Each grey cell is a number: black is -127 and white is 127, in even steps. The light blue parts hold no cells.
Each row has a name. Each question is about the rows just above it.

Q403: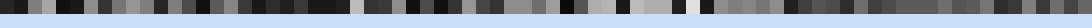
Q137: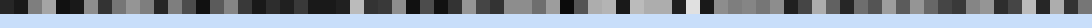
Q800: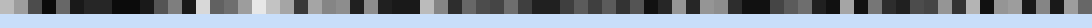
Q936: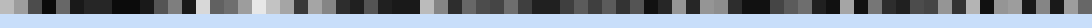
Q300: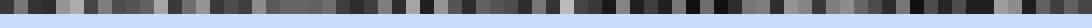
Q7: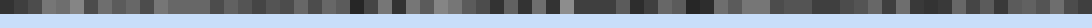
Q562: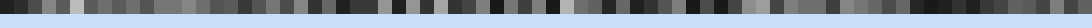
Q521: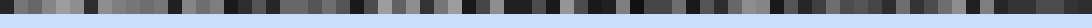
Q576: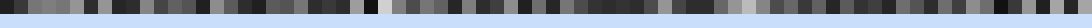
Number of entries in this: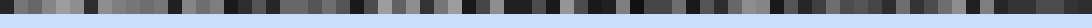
78
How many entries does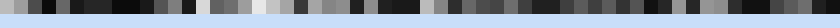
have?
60

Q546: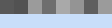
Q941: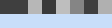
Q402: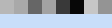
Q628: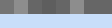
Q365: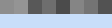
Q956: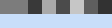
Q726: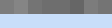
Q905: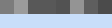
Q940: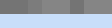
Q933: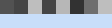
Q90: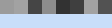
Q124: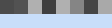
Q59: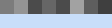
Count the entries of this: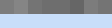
8
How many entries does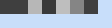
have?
7
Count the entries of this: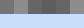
6
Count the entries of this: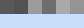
6
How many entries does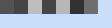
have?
7

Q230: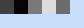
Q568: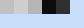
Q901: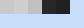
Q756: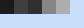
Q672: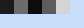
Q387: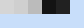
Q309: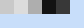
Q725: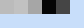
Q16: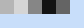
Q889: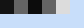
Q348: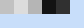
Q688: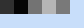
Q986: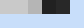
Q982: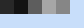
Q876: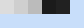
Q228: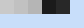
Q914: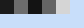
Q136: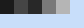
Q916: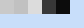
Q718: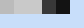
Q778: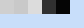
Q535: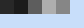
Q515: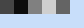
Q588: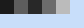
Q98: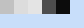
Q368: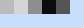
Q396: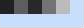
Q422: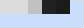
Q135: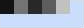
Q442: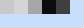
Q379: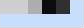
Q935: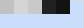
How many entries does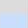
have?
2
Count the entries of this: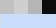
4
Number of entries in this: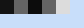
5
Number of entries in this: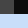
2

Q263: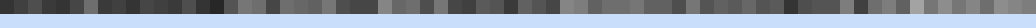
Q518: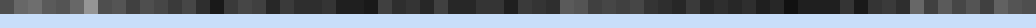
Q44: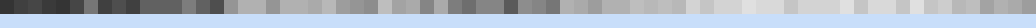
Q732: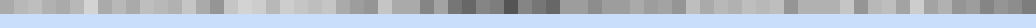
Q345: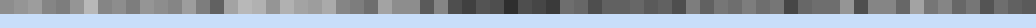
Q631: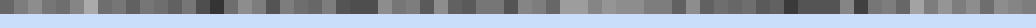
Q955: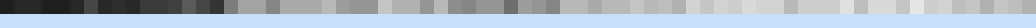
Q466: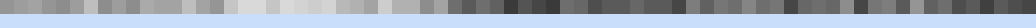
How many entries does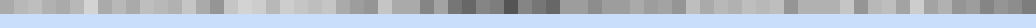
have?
74
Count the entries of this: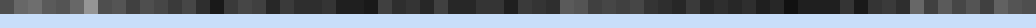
74
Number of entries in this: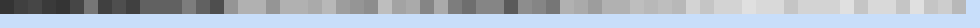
69

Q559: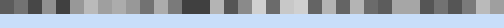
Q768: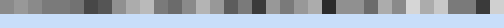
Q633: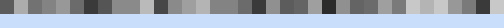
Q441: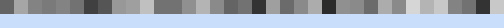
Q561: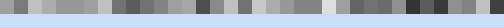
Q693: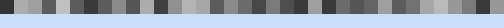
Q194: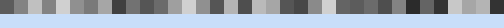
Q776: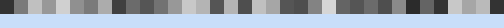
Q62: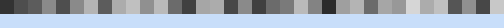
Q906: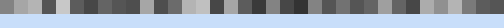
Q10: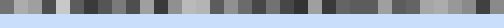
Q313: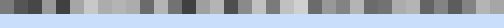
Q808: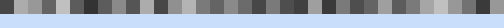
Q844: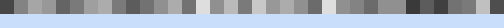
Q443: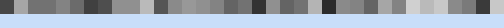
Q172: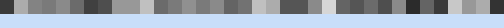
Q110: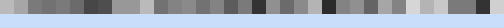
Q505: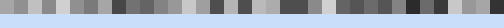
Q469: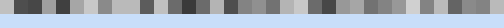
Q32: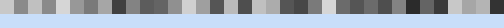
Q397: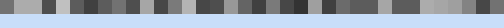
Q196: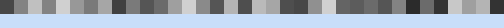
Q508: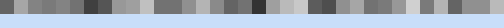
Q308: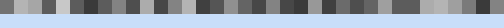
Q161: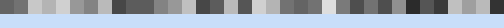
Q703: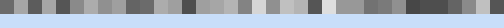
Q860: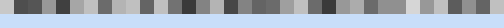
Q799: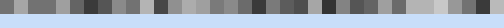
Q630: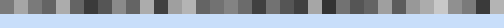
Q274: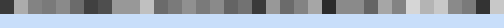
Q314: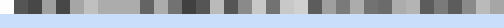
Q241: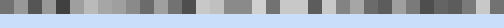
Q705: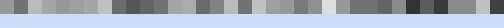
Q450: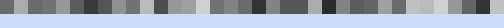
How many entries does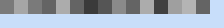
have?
15
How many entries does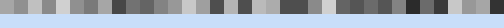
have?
36
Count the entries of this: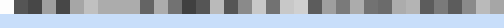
36
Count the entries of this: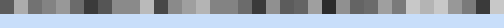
36

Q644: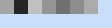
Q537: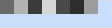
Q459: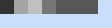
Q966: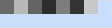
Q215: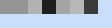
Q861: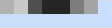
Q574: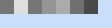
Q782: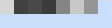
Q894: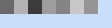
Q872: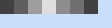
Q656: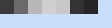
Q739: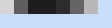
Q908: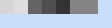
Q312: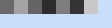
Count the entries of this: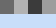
4
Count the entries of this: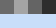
4

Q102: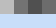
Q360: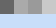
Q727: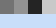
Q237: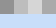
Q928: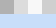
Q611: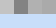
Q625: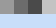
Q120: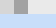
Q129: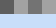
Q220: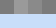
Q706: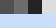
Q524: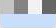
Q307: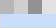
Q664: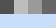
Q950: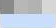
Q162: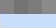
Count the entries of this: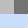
2
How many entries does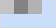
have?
3
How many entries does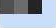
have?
3
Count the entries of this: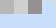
3

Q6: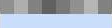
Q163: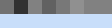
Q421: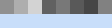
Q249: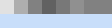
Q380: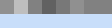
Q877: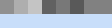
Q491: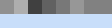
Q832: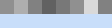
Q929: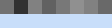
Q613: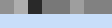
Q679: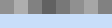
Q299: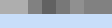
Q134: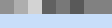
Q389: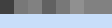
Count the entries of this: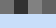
4
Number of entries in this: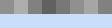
8

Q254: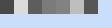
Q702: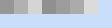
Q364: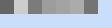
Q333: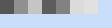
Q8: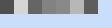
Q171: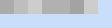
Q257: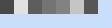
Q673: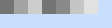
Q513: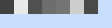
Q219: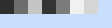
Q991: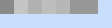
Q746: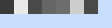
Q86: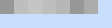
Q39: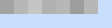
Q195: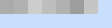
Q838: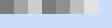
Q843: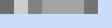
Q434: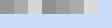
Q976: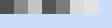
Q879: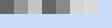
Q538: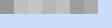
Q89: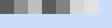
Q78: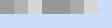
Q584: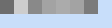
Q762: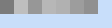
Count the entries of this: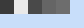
5
